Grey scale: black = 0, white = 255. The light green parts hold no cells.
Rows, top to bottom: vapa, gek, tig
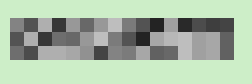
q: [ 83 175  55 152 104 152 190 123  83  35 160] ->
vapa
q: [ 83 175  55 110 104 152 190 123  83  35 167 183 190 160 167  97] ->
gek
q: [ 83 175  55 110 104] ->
gek
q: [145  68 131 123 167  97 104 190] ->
tig
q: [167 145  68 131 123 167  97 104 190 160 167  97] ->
tig

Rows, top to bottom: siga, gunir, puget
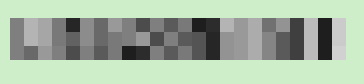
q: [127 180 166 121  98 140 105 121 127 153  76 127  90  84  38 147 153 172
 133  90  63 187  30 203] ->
gunir
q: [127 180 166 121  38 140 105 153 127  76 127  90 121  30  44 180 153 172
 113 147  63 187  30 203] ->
siga
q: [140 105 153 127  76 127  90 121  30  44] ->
siga

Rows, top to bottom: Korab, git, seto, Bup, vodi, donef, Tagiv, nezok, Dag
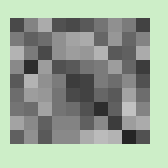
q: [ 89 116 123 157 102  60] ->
Bup
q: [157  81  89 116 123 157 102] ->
Bup
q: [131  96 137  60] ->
nezok
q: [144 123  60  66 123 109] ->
vodi
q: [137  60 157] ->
nezok
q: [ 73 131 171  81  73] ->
Korab
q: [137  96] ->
nezok

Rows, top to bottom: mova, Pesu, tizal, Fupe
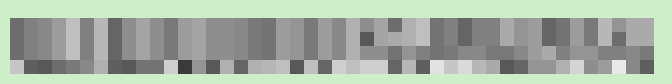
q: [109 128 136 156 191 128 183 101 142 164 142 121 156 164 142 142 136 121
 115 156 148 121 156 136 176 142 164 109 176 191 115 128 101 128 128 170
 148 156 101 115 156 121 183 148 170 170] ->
mova
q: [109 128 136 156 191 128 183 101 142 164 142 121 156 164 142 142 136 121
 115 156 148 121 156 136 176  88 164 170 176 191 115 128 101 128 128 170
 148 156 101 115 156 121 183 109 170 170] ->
Pesu

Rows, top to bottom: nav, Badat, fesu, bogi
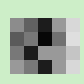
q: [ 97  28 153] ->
nav
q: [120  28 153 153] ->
fesu
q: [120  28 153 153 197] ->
fesu

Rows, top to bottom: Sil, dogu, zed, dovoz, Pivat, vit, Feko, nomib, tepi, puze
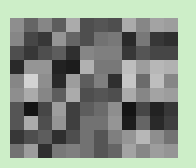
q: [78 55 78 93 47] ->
zed
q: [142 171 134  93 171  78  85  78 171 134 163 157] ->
vit
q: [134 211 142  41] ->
Pivat
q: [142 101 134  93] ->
Sil
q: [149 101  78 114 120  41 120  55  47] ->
dogu

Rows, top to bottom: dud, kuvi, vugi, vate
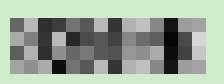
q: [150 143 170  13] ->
vugi
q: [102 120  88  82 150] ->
vugi

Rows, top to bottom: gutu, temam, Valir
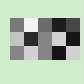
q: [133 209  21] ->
temam
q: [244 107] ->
gutu
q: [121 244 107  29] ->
gutu
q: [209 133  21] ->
Valir
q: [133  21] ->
Valir
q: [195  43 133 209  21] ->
temam

